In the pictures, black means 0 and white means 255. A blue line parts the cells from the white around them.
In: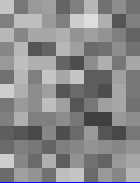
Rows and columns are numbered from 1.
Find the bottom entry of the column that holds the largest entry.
106
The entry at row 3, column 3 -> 167
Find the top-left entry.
197
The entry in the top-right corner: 113
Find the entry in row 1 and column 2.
119
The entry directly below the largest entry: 159
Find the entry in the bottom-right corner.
183
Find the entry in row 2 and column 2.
190
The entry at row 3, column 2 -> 135
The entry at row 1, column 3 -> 153
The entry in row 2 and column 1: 127
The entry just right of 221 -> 175
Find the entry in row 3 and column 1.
183
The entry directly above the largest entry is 183
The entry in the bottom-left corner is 106
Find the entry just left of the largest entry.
205

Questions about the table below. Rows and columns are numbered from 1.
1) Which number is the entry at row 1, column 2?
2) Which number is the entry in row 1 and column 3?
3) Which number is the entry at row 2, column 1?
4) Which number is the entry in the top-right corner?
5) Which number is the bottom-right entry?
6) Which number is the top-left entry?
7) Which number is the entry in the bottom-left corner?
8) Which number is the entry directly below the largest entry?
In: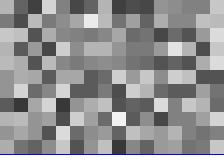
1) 99
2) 64
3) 122
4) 199
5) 199
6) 180
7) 173
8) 99

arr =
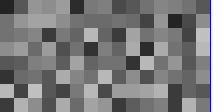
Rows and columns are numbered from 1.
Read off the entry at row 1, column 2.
87
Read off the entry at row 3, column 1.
114
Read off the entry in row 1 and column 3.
149
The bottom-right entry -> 121
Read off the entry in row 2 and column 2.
149
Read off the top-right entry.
87
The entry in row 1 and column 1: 36
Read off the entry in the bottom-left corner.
59
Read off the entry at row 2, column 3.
163
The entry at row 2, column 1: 114
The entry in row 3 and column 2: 121

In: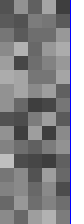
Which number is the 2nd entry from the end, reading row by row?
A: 178
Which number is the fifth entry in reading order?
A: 62
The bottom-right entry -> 124
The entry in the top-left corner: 82
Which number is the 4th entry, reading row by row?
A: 165
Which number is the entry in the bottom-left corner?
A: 138
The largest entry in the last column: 172
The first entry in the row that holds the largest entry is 191
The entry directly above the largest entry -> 130
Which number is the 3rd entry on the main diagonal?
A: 110
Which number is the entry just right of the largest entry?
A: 76
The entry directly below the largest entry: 118
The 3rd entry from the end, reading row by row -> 158
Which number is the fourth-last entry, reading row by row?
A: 104
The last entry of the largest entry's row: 96
